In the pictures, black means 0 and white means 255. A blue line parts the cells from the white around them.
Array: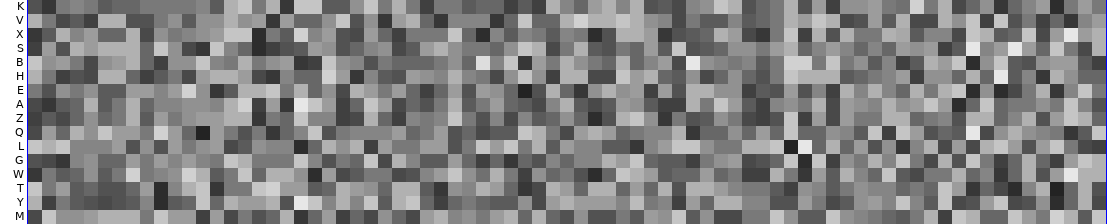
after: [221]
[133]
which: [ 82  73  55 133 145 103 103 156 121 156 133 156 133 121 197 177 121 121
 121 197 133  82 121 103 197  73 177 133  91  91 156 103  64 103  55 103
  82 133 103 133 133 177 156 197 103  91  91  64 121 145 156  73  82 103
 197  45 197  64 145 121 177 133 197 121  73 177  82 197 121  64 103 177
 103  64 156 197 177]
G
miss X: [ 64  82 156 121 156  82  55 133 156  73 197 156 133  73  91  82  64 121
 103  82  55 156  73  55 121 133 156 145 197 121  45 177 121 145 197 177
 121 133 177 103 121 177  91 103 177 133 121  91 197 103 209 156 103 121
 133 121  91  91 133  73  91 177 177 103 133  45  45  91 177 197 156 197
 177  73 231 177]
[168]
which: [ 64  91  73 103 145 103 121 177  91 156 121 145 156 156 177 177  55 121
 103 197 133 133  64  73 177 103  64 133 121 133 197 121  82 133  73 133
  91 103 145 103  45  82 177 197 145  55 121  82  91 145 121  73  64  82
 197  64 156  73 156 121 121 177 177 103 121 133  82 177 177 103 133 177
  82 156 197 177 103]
Z
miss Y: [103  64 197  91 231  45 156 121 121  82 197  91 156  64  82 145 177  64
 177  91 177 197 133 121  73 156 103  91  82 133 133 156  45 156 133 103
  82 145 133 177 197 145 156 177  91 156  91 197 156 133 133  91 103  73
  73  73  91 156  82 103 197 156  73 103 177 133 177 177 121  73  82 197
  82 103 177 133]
[187]
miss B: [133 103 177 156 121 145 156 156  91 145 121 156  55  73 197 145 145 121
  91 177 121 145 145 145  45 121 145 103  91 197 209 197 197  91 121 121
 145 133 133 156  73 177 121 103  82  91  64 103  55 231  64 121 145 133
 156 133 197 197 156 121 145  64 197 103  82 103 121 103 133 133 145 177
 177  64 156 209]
[221]

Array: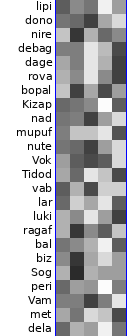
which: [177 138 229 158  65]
luki
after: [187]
[74]
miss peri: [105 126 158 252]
[149]

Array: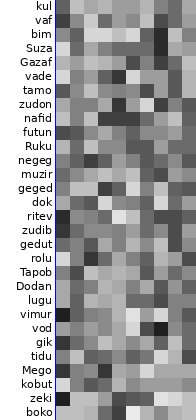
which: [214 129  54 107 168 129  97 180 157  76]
rolu
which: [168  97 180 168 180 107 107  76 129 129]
lugu
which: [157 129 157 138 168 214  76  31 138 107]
vod
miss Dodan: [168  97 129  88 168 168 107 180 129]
[148]
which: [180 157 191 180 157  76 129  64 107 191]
Gazaf
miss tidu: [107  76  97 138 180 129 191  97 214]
[119]
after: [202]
[107]

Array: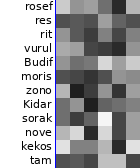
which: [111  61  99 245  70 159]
sorak
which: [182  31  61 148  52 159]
zono
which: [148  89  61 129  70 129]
rit
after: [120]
[215]
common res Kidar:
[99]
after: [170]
[159]

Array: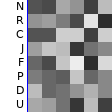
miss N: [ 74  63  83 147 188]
[168]
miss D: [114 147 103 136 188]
[177]
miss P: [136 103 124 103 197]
[93]

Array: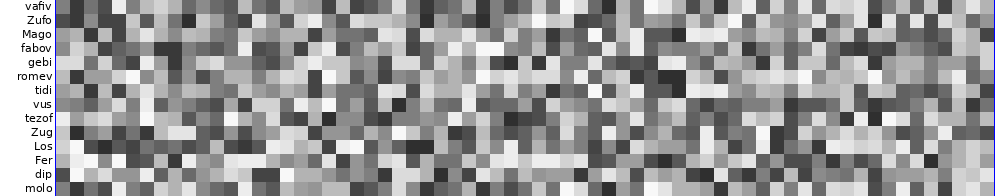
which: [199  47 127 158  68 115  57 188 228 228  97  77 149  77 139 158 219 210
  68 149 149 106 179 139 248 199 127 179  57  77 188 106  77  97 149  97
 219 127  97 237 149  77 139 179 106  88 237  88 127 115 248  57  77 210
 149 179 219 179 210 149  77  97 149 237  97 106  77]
Zug
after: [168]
[68]
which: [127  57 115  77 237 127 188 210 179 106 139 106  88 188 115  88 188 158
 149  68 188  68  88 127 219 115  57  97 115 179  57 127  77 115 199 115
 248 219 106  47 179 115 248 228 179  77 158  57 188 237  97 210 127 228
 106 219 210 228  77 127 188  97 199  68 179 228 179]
vafiv
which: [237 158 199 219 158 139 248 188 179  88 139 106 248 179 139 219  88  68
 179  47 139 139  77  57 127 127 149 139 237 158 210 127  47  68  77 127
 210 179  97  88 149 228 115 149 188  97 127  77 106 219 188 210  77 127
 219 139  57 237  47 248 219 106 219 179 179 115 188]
tezof
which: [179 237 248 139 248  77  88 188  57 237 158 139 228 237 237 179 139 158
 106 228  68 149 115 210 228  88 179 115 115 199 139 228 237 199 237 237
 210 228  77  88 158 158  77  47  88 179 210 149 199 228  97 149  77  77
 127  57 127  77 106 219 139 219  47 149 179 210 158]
Fer

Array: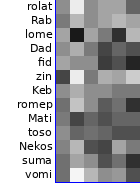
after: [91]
[112]
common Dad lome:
[122]
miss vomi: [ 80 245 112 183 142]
[152]
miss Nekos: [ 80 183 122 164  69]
[131]

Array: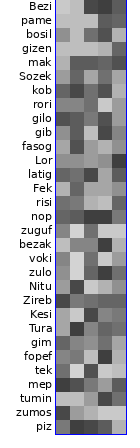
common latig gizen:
[101]
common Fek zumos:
[178]
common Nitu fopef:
[178]

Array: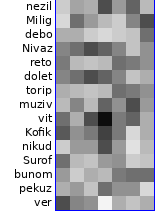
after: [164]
[174]
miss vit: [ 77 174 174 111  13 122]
[99]
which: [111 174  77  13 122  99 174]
vit
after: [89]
[145]

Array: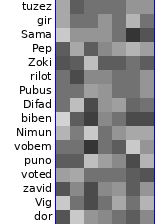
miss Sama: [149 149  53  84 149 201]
[114]
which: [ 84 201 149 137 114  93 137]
dor
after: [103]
[114]
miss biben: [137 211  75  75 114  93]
[63]
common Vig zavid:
[75]
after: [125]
[201]

